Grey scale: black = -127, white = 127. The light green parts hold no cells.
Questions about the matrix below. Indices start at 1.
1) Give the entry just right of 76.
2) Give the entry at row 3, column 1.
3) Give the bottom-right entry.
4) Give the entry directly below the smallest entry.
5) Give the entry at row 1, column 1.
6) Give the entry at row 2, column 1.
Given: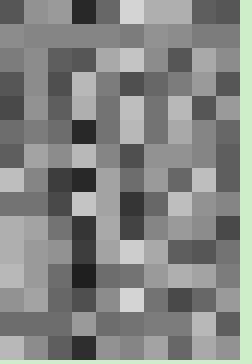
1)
40
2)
-4
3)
18
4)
-48
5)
-41
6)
12

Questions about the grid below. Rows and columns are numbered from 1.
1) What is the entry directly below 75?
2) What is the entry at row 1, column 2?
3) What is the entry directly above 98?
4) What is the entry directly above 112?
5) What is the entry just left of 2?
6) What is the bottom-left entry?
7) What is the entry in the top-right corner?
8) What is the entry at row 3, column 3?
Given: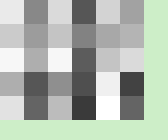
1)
119
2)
8
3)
46
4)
68
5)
68
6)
98
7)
34
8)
119

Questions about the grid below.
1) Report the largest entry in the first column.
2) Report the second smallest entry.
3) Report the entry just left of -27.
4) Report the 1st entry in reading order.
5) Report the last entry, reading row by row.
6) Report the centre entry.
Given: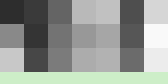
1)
72
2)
-75
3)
-69
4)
-82
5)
108
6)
24

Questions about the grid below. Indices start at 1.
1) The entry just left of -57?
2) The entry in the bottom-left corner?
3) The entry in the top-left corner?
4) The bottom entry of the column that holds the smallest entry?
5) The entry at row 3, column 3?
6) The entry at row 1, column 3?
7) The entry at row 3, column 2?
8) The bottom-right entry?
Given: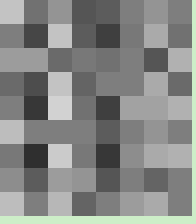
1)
-1
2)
61
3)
67
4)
-1
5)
-21
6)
20
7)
28
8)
-1

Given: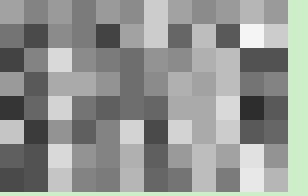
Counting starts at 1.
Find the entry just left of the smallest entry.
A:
89
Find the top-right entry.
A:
26
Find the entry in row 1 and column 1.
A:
34
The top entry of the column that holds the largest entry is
54
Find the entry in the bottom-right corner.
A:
54
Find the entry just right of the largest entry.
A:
76
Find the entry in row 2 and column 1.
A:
-11
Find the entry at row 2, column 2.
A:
-53
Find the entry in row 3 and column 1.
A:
-60
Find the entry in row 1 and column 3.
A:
26
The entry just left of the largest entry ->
-38
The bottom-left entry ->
-53
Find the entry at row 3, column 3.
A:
89
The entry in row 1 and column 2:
3
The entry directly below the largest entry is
-45
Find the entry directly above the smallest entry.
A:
-11
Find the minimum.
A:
-82
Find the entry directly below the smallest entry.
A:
-38

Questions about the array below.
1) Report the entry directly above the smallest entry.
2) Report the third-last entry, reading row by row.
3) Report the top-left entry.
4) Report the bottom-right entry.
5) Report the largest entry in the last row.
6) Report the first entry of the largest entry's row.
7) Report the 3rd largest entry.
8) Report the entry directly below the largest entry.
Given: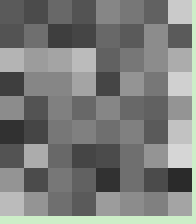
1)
86
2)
12
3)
-37
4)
36
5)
59
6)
-44
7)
74
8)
-85

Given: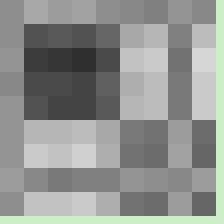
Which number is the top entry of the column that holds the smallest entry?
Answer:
34
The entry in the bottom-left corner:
14
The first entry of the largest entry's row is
20
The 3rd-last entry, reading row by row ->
-19
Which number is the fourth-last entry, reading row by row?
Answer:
-13
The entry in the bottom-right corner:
-25
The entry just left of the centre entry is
-59
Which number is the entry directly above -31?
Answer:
-53
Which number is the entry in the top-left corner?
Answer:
14
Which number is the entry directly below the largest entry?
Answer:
74
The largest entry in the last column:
86
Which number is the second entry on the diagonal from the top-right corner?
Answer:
0
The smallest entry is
-80
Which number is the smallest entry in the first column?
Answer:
8
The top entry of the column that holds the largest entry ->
8
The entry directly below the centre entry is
40
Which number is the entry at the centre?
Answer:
-38
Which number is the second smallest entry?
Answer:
-73
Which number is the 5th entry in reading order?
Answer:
14
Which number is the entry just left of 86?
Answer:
-13
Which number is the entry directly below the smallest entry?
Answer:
-59
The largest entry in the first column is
28
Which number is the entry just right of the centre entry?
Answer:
54
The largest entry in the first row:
40

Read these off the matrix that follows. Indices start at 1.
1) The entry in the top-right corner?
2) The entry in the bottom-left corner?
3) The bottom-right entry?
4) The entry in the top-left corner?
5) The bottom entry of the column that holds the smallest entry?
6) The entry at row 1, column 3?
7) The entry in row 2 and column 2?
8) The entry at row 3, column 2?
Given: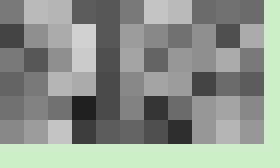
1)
-20
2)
8
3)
23
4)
-6
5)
-66
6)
52
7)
15
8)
-41

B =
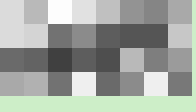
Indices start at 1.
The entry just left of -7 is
111
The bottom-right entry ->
-7
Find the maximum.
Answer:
125
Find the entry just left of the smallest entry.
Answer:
-28
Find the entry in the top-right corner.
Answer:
41
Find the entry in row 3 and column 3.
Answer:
-63
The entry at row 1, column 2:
57
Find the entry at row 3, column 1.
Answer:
-21
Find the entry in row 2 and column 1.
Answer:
91
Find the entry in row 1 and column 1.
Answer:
91

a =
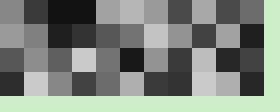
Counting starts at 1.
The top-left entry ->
7
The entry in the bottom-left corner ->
-82
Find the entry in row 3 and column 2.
13
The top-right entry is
-19
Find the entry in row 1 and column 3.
-109
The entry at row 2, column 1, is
26
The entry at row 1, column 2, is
-69
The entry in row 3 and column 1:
-40
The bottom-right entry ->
-88

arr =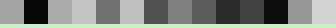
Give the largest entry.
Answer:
82
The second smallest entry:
-113
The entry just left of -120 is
36

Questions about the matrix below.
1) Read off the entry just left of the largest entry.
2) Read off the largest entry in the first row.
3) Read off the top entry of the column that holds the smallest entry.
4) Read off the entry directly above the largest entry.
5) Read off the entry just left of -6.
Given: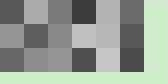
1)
-47
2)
50
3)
-68
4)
57
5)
43

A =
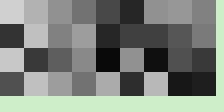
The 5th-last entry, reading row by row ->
43
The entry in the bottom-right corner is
-97
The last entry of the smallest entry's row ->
-70
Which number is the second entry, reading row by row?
50
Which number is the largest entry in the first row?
80
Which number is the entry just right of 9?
-118
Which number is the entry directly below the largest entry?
-76
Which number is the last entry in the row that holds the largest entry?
1
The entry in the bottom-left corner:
-47
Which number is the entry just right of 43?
-82
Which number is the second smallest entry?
-112

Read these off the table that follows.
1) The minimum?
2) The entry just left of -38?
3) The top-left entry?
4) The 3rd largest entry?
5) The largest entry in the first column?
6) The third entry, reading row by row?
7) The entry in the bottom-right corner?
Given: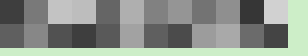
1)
-73
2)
-65
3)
-65
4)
61
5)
-32
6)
67
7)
-59
